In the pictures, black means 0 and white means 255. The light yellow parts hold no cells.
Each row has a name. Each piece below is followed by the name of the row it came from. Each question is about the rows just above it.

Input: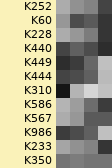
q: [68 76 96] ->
K444
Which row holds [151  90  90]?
K567
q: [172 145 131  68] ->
K252
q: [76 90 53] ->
K60
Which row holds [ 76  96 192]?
K986

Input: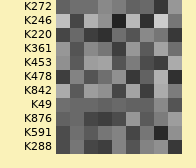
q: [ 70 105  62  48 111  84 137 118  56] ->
K220
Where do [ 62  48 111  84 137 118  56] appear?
K220
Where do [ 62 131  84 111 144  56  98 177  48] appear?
K478
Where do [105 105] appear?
K49
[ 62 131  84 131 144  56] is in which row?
K288
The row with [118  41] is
K591

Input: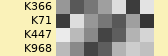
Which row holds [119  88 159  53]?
K71
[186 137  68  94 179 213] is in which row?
K447
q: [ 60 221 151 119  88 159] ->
K71
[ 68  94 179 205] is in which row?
K968

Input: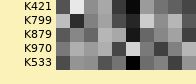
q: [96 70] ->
K421
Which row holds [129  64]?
K533
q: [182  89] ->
K799

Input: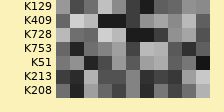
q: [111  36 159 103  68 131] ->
K208
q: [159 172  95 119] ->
K51
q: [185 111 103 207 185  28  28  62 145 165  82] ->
K728
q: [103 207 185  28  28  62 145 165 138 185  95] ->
K409
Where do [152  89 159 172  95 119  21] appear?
K51
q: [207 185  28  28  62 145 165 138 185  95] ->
K409

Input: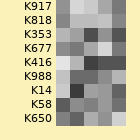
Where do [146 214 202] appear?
K917
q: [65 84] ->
K416
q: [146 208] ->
K650
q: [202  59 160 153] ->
K14
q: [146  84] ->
K353

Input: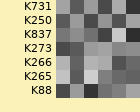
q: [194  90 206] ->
K265
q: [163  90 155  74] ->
K731
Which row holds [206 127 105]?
K265
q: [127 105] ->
K265
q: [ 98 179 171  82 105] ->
K266
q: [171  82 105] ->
K266

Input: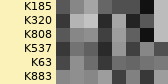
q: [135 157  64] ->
K883
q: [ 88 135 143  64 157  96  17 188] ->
K808
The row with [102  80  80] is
K185
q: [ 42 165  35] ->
K320
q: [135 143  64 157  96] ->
K808
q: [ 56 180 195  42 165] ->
K320
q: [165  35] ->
K320

